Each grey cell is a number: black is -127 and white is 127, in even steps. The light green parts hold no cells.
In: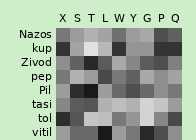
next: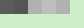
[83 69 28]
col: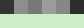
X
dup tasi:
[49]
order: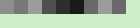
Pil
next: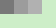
[ 35 -15  28]
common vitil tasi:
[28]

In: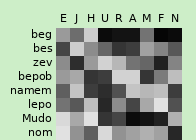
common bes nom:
[33]
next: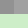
[ 48  33 -88]
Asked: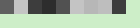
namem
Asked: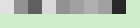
nom

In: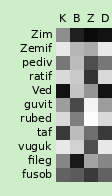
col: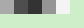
Z
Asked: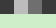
taf
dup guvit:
[28]
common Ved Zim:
[-109]

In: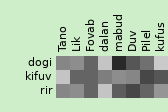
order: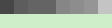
rir
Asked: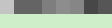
kifuv
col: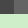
Pilel
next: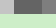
[ 13   6 -56]

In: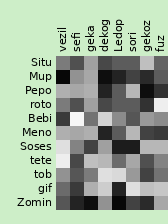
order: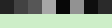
Zomin
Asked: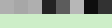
Pepo
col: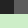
Ledop

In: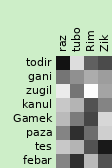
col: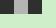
tubo
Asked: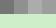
gani

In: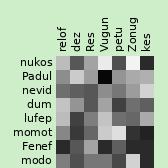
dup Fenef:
[-85]
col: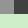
dez

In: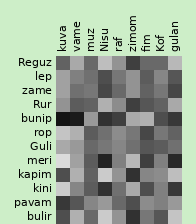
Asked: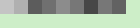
rop
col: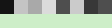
kuva
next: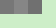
[-41 -35 -15]
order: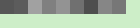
lep

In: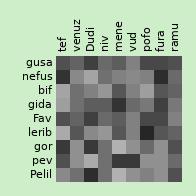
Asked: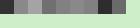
nefus
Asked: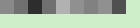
Pelil
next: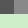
[ 22 -41   1]
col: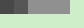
fura
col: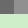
pofo
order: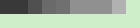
gor

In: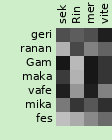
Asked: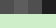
geri
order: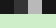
Gam
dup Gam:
[-104]
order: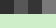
mika
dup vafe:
[-96]
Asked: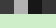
maka

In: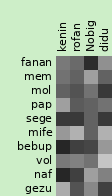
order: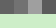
pap
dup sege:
[-70]

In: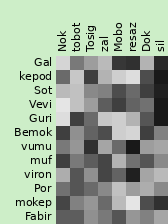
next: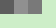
[-42  22   1]
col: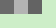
Mobo
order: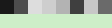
kepod

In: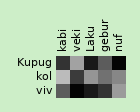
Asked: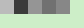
kol
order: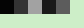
Kupug
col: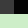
veki
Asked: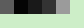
viv
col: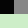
nuf

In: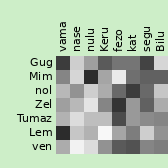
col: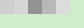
nase
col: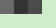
fezo
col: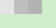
nulu

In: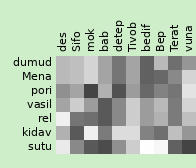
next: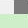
[92 92  2]
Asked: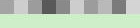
vasil
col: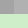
bab

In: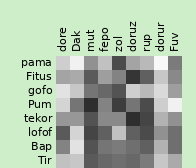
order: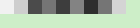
Pum
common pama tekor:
[17]
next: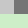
[-23 -44  78]

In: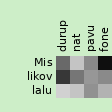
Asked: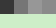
likov
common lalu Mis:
[68]
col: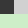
durup
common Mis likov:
[10]
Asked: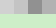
lalu
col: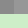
pavu

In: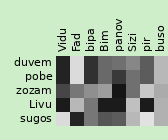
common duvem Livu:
[56]
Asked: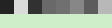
duvem
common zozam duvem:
[-15]
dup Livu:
[-100]

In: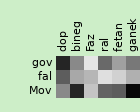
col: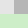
Faz
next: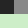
[101 -22  32]
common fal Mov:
[-34]

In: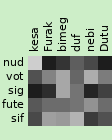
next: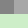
[-25  45  -3]
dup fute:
[-19]
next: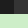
[-33 -54 -98]

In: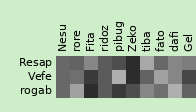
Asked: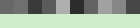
Vefe
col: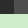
Zeko
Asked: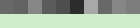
Resap
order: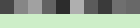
Vefe

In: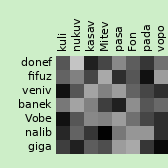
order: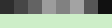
veniv
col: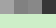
kasav
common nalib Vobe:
[-81]

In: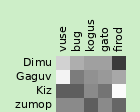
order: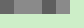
zumop
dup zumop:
[10]
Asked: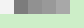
Gaguv
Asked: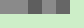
zumop

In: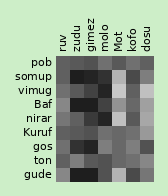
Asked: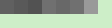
Kuruf
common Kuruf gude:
[-45]
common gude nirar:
[-9]
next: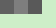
[-45 -23 -15]
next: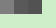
[-23 -15   7]
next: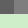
[-38 -45 -23]

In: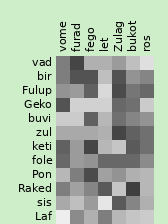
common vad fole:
[27]
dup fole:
[-23]
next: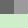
[ 19 -23 -23]
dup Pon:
[55]

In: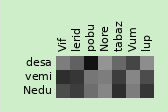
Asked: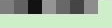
desa
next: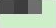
[  6 -81  -2]
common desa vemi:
[-2]
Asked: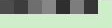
Nedu
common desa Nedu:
[-2]
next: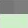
[-66   6 -51]
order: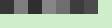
Nedu

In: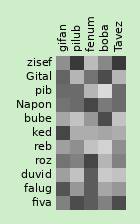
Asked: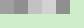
reb
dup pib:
[-20]

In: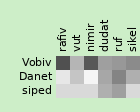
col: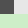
rafiv
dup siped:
[89]
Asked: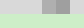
siped

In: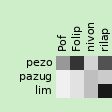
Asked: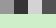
pezo
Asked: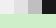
lim
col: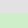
Folip

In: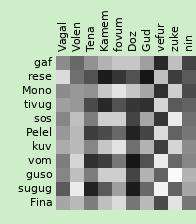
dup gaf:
[70]
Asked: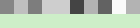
guso

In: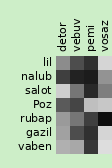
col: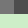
vebuv
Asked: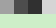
gazil

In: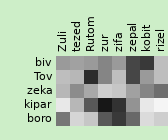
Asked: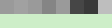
biv
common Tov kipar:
[55]
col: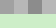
tezed
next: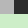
[  5  62 -57]
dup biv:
[26]
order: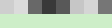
boro
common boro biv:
[-70]

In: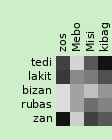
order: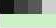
zan
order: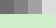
rubas

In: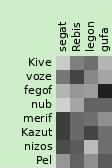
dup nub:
[-29]
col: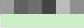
legon
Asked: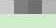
Kive
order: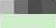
nizos
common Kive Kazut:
[-16]
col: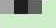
gufa

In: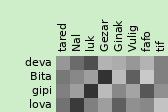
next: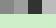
[-32  73   0]
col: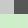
fafo

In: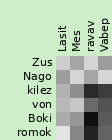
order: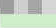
Zus
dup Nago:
[85]

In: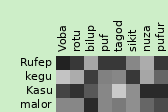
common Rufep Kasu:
[7]
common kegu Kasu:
[7]
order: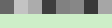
kegu
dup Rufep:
[-71]
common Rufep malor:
[7]
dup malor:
[7]

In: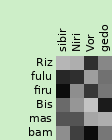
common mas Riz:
[46]
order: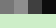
bam
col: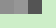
Niri

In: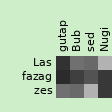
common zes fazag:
[-71]
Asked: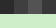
fazag
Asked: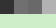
Las
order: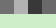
zes
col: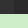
gutap

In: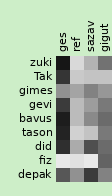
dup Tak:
[67]
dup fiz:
[105]

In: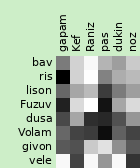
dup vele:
[120]
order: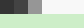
vele

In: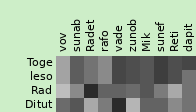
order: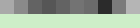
Ditut
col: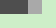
Reti

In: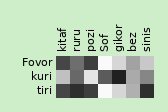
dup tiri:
[-81]
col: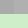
bez
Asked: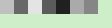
kuri
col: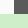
Sof

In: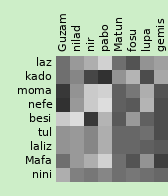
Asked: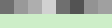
laz
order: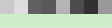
nefe
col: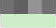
lupa

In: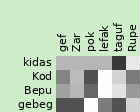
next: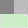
[-46 125  83]
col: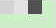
taguf
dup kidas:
[54]
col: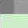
Rupe
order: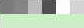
Kod
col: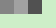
gef
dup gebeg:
[-46]

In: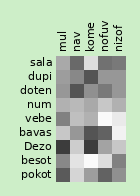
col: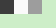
kome
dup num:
[49]
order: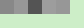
dupi
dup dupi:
[23]
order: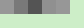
doten
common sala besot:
[93]
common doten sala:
[-6]

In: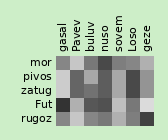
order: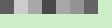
pivos
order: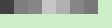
rugoz
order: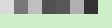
Fut
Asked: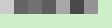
zatug

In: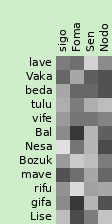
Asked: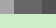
beda
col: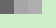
sigo
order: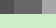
beda
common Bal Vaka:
[-32]
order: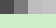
Lise
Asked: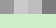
Bozuk

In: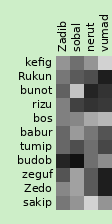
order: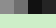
budob
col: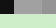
sobal
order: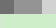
kefig
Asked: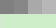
bos
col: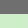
nerut

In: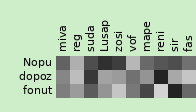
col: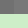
vof
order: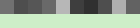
Nopu
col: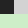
reni

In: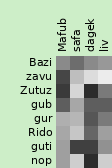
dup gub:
[-33]
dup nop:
[78]
